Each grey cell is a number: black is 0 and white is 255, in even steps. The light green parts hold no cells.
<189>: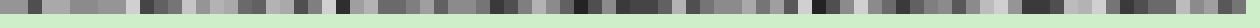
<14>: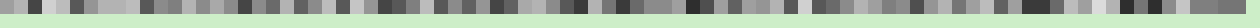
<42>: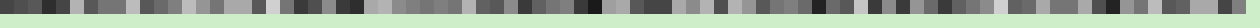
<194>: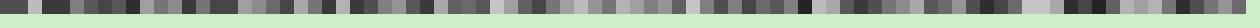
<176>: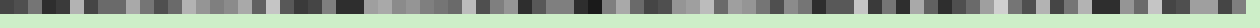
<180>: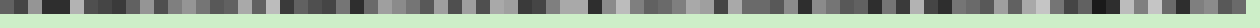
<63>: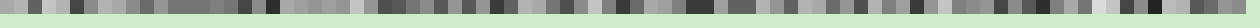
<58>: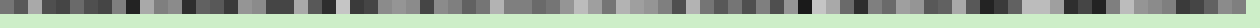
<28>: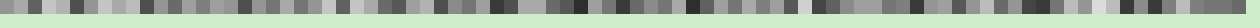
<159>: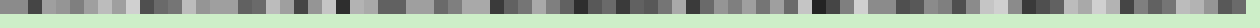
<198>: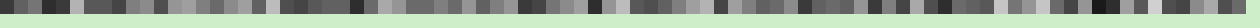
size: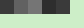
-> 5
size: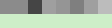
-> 8
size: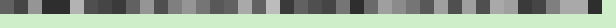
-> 43

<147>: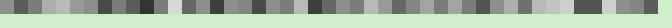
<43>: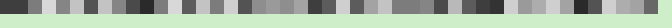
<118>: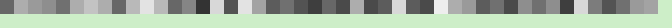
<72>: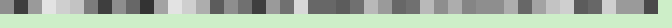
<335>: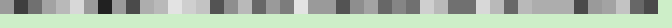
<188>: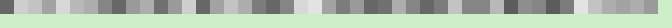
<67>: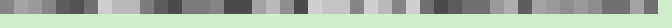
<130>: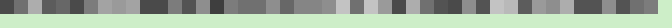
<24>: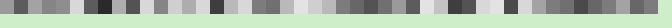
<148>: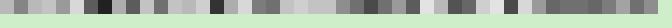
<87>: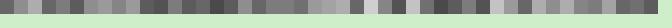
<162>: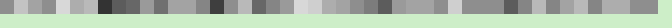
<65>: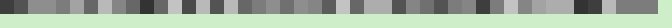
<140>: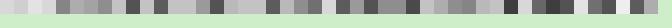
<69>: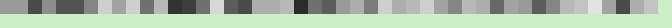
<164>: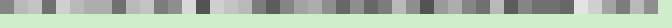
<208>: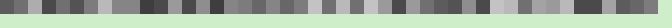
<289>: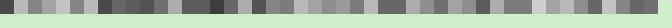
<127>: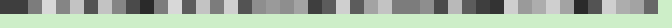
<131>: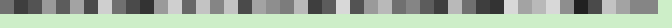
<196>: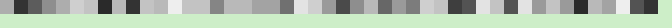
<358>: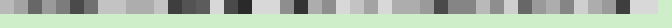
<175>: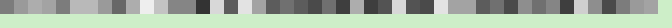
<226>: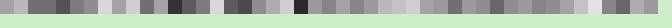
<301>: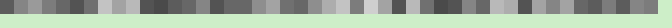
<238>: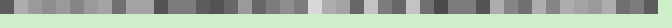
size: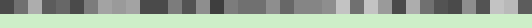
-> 38
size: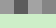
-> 4
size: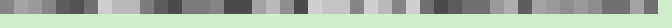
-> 47
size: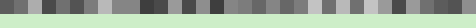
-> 34
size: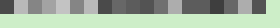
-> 19

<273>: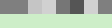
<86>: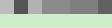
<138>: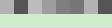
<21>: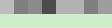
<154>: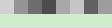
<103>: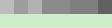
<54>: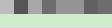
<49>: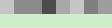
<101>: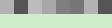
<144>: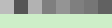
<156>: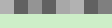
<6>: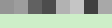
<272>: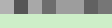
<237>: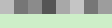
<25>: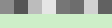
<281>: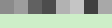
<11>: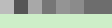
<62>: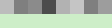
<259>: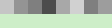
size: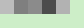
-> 5
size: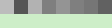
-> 8
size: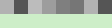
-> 8

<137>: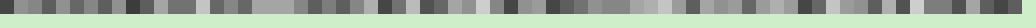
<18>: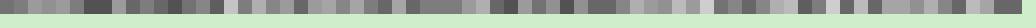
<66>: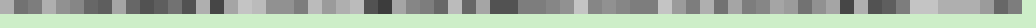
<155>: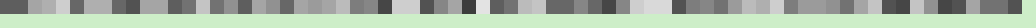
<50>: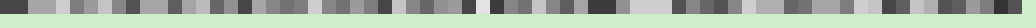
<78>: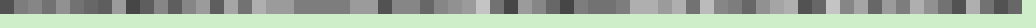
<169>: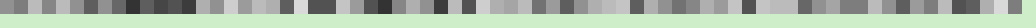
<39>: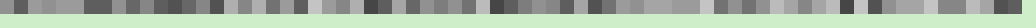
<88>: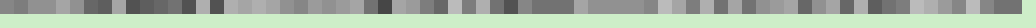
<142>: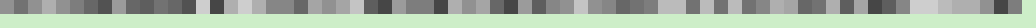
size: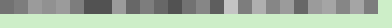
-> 27
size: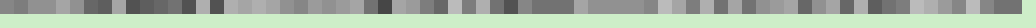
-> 73
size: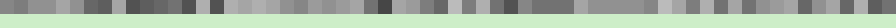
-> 64
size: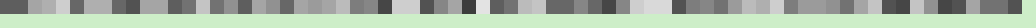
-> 73
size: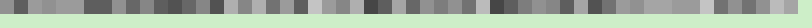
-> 57

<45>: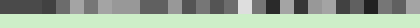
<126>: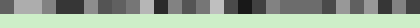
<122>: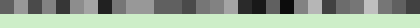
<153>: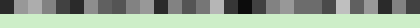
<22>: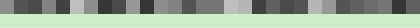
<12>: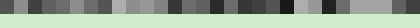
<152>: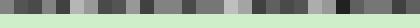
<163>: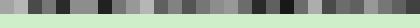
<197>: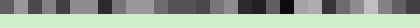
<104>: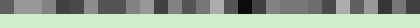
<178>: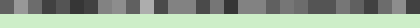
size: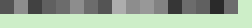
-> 17
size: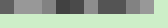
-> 11
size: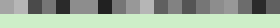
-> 20
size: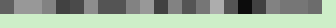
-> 23

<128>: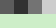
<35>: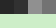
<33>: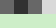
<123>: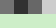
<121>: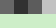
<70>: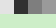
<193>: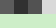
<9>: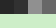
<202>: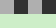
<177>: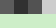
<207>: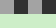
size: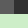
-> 2
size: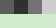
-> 4
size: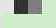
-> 3

